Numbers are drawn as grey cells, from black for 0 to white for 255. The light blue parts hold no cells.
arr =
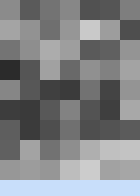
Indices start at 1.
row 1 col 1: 139
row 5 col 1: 134
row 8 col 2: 163
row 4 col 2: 85
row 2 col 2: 146
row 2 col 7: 78
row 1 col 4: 135
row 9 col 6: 162
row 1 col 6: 85
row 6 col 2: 58
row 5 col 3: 64
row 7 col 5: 78
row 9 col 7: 166
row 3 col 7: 148
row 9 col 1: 151
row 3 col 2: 142
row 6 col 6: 63

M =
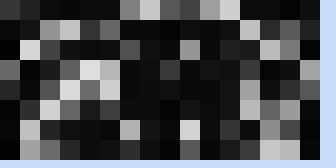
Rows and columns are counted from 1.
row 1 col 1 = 54
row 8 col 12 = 25
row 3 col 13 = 26
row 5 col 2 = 9
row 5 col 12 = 18
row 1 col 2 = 34
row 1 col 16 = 15
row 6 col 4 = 101
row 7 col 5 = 13
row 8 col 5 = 12
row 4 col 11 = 18
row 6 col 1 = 4
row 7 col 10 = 210
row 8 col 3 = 107
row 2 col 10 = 14
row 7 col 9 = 10
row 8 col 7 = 46
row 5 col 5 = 107
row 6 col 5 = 25
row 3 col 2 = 214
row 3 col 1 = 3
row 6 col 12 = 19
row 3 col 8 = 16
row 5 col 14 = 15
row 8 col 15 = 185
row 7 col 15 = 71
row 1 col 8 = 198
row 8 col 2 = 162
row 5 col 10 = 10
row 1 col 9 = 87
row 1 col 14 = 12
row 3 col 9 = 9

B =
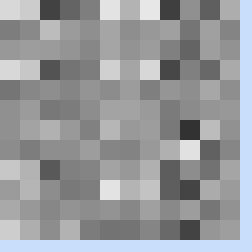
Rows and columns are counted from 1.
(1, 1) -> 216
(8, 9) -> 176
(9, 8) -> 176
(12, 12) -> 158
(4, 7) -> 165
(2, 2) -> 137
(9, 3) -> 89
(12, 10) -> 67
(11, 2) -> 152
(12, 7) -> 116
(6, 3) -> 120
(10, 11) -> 171
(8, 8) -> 153
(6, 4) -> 124
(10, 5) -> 126
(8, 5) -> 157
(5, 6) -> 140
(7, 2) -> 163
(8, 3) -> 142
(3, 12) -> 146
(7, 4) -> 153
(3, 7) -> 147
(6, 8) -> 154
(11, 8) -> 160
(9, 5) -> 132
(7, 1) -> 144
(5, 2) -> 135
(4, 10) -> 128
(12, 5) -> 124
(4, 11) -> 104
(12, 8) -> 133
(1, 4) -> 100
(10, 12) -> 155
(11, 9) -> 137
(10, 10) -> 68
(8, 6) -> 133

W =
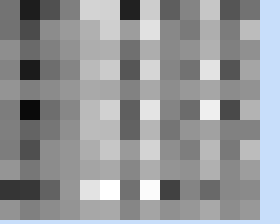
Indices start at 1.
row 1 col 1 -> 115
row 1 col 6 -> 210
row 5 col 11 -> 166
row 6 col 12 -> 73
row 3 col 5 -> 173
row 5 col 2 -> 127
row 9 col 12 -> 137
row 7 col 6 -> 186
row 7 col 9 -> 117
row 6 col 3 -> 110
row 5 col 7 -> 130
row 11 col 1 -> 147
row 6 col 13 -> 179
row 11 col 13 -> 152
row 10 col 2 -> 55
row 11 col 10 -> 151
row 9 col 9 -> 148
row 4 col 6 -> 203
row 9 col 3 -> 140
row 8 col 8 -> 211
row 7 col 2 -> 100
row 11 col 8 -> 164
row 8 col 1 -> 125
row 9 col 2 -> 119
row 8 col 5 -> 173
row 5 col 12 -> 140
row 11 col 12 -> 141
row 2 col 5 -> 176
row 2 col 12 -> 124
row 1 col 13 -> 114
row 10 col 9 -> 65
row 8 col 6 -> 198
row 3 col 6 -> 175
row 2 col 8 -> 225
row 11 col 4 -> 148

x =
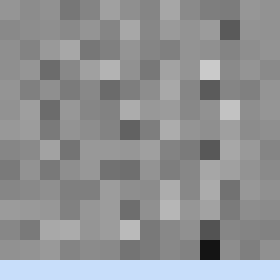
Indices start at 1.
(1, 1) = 149
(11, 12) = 123
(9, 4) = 142
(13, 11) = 20
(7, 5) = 141
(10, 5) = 127
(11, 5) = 150
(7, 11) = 143
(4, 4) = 136
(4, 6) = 179
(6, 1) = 146
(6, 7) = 172
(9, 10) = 135
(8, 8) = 159
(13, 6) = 137
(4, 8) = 120
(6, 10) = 136
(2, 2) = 141
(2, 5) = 148
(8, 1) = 134
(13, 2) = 147
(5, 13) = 128
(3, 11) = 144
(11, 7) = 110
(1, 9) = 166
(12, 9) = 136
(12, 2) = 122
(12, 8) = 121
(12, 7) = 186
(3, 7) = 148
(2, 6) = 133
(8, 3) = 162
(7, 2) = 156
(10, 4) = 127
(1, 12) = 124
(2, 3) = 143
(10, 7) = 142

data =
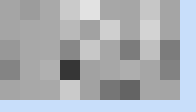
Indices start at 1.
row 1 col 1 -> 165
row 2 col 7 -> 166
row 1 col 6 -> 167
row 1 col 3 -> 169
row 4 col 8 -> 166
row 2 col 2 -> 168
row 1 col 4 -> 202
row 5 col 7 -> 100
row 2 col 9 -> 165
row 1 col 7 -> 166
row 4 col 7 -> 174
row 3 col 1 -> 152
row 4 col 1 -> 132
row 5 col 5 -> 162
